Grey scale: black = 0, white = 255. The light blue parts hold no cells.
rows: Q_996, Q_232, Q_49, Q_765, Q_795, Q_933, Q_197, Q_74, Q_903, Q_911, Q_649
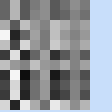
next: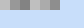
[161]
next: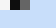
[161]

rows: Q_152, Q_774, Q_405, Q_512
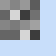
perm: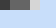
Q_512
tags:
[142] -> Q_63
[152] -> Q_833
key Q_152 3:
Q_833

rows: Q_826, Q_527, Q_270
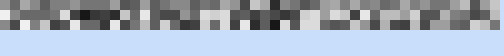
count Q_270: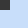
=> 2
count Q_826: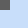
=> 4
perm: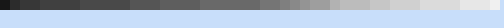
Q_270
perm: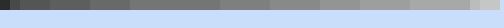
Q_826
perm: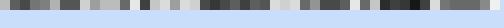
Q_527
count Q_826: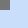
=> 9

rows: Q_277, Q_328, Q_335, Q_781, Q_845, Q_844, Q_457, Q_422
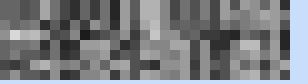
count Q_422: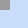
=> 4
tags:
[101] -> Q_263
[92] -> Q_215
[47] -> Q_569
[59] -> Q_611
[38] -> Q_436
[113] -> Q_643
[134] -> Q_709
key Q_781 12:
Q_263
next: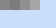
[156]
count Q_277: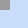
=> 4
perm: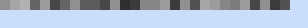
Q_422
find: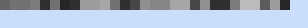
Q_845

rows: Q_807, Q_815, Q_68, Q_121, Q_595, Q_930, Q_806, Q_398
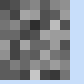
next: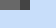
[80]
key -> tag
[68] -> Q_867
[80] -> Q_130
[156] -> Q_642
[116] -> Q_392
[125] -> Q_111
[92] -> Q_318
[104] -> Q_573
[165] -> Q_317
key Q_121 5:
Q_317
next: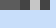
[56]
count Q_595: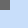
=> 2
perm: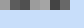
Q_815
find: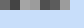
Q_815
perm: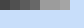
Q_815

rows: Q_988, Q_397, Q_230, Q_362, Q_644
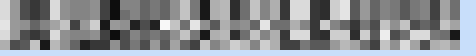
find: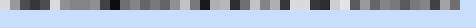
Q_397
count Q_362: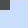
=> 4
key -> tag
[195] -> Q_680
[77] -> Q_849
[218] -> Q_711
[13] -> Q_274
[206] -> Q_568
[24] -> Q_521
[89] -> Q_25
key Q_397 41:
Q_25

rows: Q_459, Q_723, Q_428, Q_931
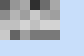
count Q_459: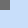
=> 1
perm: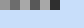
Q_459
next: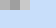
[168]
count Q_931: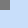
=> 3
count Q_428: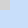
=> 3

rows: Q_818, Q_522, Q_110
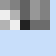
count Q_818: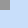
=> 2
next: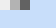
[151]
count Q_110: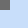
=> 2
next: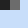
[108]
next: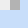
[98]
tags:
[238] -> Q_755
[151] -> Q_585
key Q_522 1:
Q_755

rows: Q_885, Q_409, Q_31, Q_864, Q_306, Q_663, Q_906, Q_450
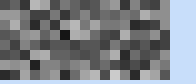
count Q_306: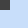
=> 6
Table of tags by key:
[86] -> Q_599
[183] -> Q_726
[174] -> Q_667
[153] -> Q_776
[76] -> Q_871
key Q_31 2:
Q_667

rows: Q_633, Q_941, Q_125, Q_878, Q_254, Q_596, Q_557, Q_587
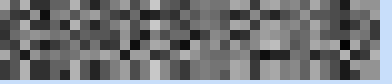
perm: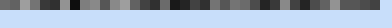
Q_941
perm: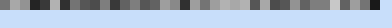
Q_633

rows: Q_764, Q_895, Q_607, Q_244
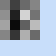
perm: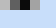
Q_607
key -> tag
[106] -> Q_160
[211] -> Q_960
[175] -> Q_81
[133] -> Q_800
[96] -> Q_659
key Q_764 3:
Q_160

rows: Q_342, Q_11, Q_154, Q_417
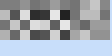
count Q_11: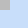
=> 3
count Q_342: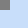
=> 4
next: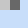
[221]

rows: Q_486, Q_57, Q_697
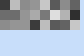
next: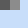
[99]
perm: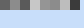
Q_486

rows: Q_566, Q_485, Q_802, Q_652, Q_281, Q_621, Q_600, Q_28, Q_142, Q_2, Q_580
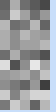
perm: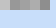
Q_28
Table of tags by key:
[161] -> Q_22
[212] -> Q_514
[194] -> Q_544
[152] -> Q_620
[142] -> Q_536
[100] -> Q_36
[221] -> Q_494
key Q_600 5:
Q_22
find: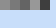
Q_142

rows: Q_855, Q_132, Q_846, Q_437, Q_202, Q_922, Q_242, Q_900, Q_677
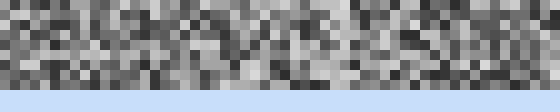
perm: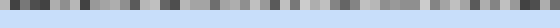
Q_922
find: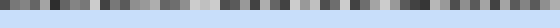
Q_202
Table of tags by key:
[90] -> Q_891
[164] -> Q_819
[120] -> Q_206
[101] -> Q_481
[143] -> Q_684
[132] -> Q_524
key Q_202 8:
Q_524
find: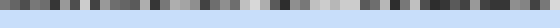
Q_900

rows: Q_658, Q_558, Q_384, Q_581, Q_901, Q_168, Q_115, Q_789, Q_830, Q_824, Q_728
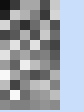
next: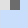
[225]
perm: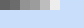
Q_115
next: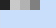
[57]

